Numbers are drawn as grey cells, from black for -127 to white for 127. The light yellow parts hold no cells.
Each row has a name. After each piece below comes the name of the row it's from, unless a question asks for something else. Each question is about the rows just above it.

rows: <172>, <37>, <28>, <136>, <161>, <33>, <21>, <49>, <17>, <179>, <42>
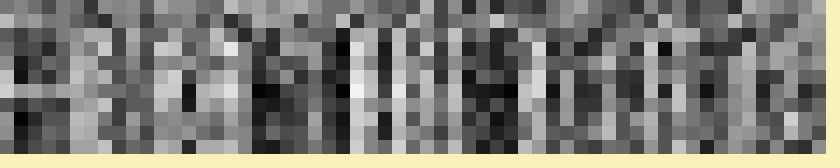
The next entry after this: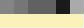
[50]
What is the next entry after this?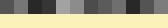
[-3]
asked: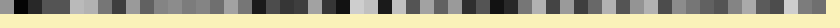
<17>
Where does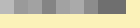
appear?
<172>

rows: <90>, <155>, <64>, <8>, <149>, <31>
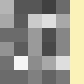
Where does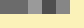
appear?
<64>
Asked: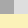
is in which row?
<149>
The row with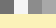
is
<149>
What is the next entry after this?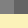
[-6]

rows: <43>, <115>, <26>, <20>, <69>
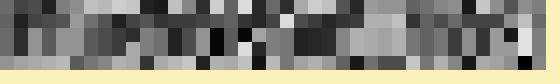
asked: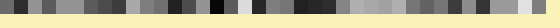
<20>
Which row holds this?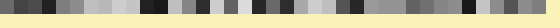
<43>
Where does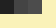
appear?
<115>
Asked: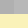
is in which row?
<69>
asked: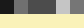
<69>

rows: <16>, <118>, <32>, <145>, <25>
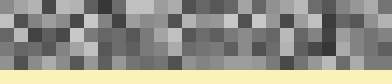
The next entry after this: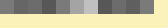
[11]
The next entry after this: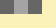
[17]
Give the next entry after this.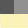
[51]
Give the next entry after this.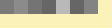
[-61]

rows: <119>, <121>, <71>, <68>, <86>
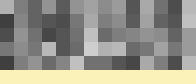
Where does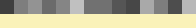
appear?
<86>
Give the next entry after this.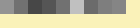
[19]

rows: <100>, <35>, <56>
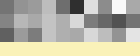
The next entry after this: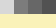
[-11]
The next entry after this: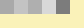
[-24]
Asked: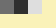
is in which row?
<100>
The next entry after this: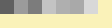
[61]
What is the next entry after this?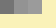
[61]

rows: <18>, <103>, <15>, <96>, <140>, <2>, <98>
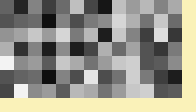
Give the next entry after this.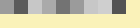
[-36]
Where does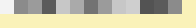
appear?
<140>
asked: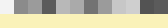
<98>
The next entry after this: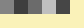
[-105]
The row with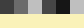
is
<18>
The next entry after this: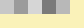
[-98]
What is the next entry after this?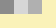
[-12]

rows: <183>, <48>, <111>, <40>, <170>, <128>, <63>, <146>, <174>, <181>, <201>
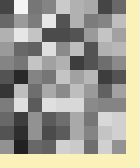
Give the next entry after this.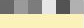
[-3]
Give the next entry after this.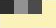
[-36]
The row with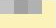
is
<170>
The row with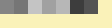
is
<128>
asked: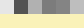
<48>
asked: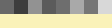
<174>

